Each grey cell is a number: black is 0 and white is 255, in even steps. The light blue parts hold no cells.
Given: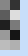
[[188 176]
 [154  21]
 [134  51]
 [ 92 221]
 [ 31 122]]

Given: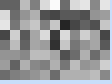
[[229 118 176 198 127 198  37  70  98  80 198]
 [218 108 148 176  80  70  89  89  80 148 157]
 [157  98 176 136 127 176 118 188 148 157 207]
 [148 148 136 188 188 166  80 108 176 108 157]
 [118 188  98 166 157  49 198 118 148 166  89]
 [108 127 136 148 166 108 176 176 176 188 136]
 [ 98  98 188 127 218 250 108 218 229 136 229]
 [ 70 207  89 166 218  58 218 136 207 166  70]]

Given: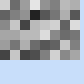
[[209 108 157 229 146 128 186 175]
 [166 166 186 186 220 137 108 118]
 [157 118 175 108  87  98 198 128]
 [137 198  68 186 198 209  98 220]
 [ 98 128 146  34  87 118 175  87]
 [ 68 198  68  78 128 209 137 166]]

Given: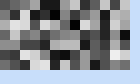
[[175 226 217  81 217 175 102   3 217 164  36 208 164]
 [142 142  69  69  36 175 187 187  24  93  57 175  81]
 [122  48 217  24  48   3 133  57 111 154  24 187 175]
 [111  81  48 217 226  36 198  81 154  24  81 133 111]
 [102 198 111 133  69 111 133 142  57  81  36 142  13]
 [ 81 102 122 164  24  24 154 198  48  93 198  69 198]
 [ 69  57 226 208 133  24  13  69 154  93  81 238 208]]

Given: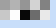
[[200 253   8 108 233]
 [160 179 149 211 130]]

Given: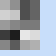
[[209 198  79 100]
 [176 144  79 100]
 [154 134 122 122]
 [134  91 165 176]
 [ 59  29 231 219]]

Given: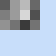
[[146 115  58 115]
 [126 155 215  80]
 [ 92 155 186 104]]

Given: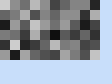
[[205 142 112 185 142  68 101 132 132  37]
 [154  27 164 101  80  68 164 123  80 195]
 [123 112  59 174  80  15  90  59 101  49]
 [101 123 174  80 132 101 142 142  49 174]
 [ 49 205  37  59 101 185 123 132  68  80]
 [ 27 154  90 195 154 112 154  90  27  68]]

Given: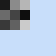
[[107  68  14]
 [ 57  97 203]
 [ 26 139 182]]
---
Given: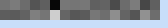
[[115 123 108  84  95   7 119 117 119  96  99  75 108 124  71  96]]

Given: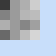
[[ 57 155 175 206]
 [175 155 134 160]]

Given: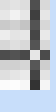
[[222 227 221  79 217]
 [202 208 196  83 215]
 [215 223 217  84 216]
 [209 208 214  87 206]
 [251 253 247  51 245]]

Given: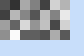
[[ 83  50 169 129  65 210 180]
 [159 100 216 148 193  72 210]]

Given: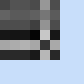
[[ 69  83  82  75 151  77]
 [ 76  77  78  63 147  76]
 [166 172 178 167  53 169]]

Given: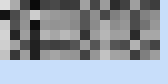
[[221 171  64  10  67  73  57  59 161  70 156  44  65 159  74  61]
 [202  81 147  14 150 147 149 138  86 139 177 141 150  76 115 151]
 [207 163  77  33  71  63  68  84 157  85 157  85  75 178 100  68]]

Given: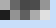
[[173 103  72  76 149]]
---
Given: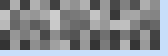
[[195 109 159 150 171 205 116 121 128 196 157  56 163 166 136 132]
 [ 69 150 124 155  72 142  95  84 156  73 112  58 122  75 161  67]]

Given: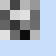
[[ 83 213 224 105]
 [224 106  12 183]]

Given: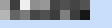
[[181 101 122  70  80  60 127  60  22]]

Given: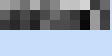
[[ 94  51  74  46  74 106  80  55  16 155  60]]

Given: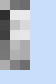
[[ 46 232 233]
 [ 64 227 230]
 [120 177 172]]

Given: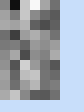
[[162 123 199 138 106  90]
 [111  62 157 174 147 114]
 [138 167  76 141 130 171]
 [161 102 189 196 116 106]
 [170 196 136  92  89 112]]

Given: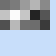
[[195 251 198  35  85]]

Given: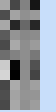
[[ 77 163 144 154]
 [ 91 148 136 140]
 [110 130 142 120]
 [213   1 142  68]
 [ 78 163 148 149]]
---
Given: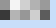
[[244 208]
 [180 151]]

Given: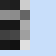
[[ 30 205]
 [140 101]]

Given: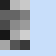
[[185 201]
 [101 126]]

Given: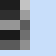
[[ 29 195]
 [ 46 157]]

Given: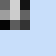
[[209  19]
 [204  99]]

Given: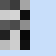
[[ 59 165]
 [213  13]]
